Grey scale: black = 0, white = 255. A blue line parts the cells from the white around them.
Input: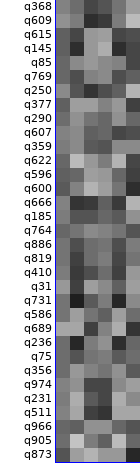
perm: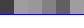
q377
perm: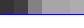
q689
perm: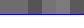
q75
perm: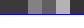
q666
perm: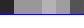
q873
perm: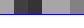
q511
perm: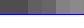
q769

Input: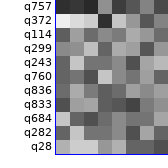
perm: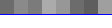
q114
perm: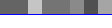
q282
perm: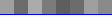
q836
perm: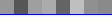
q299
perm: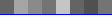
q282

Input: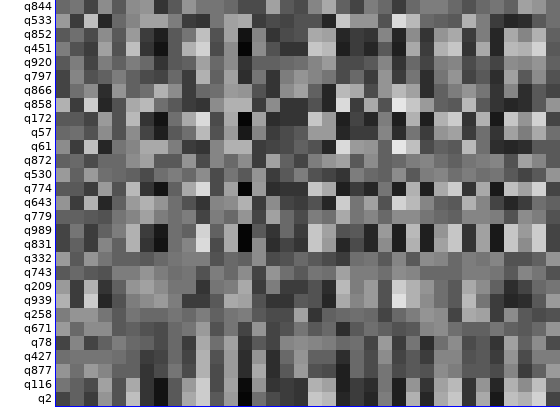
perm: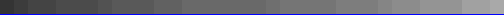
q844
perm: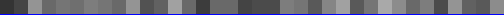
q844
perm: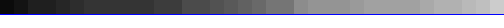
q116

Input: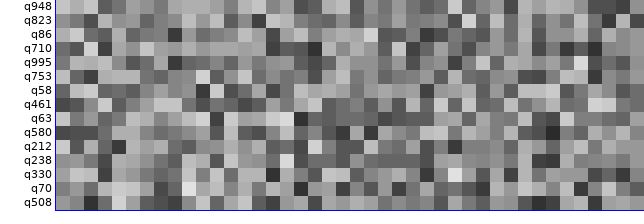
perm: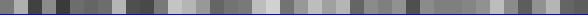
q753
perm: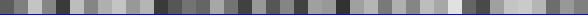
q70
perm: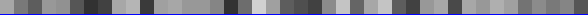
q508
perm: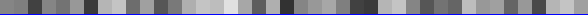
q330
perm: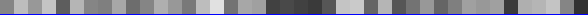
q70
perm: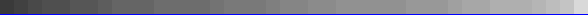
q238
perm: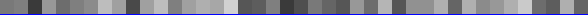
q86

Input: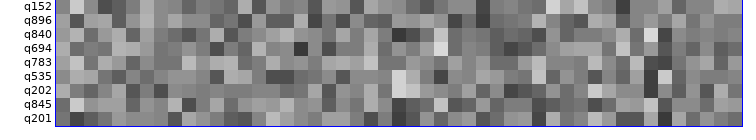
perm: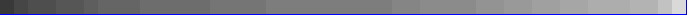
q840
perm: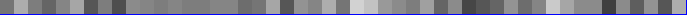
q202
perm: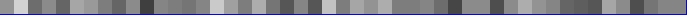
q535
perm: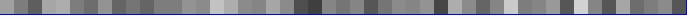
q202

